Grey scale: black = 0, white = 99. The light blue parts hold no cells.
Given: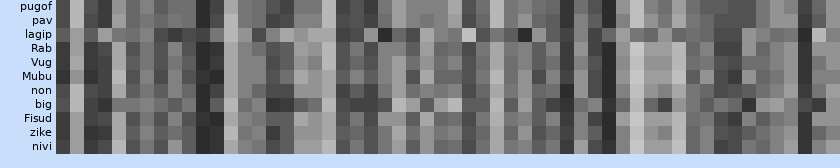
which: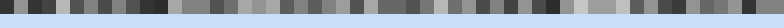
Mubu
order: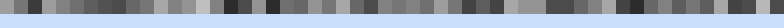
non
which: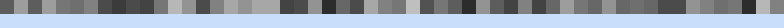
lagip
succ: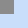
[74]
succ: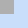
[46]

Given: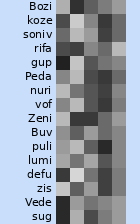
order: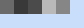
Peda
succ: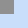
[37]
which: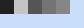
gup
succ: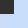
[37]

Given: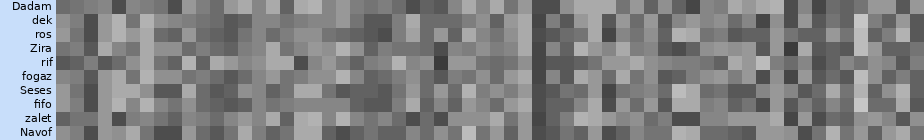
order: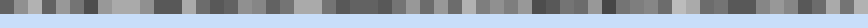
Seses
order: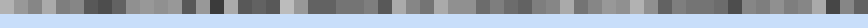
Zira
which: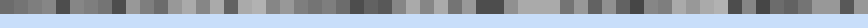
Dadam
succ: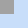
[42]
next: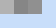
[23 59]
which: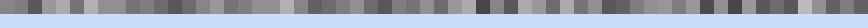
fogaz

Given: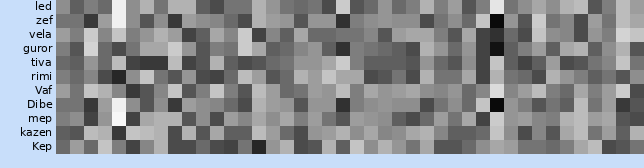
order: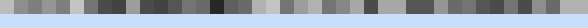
rimi
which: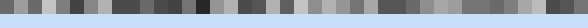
Kep

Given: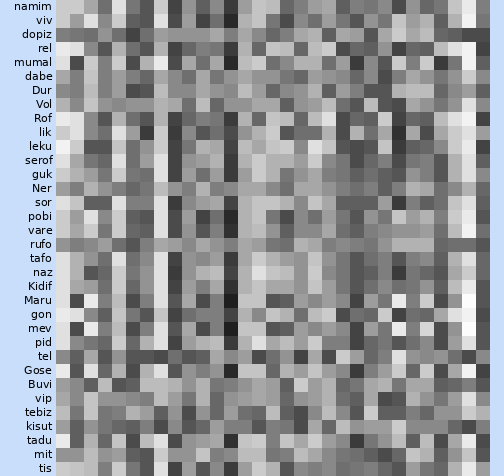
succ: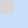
[29]
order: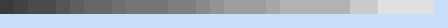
serof

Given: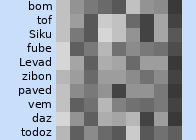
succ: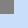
[44]
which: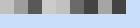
tof
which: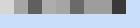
Levad
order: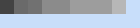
zibon
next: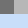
[50 44]

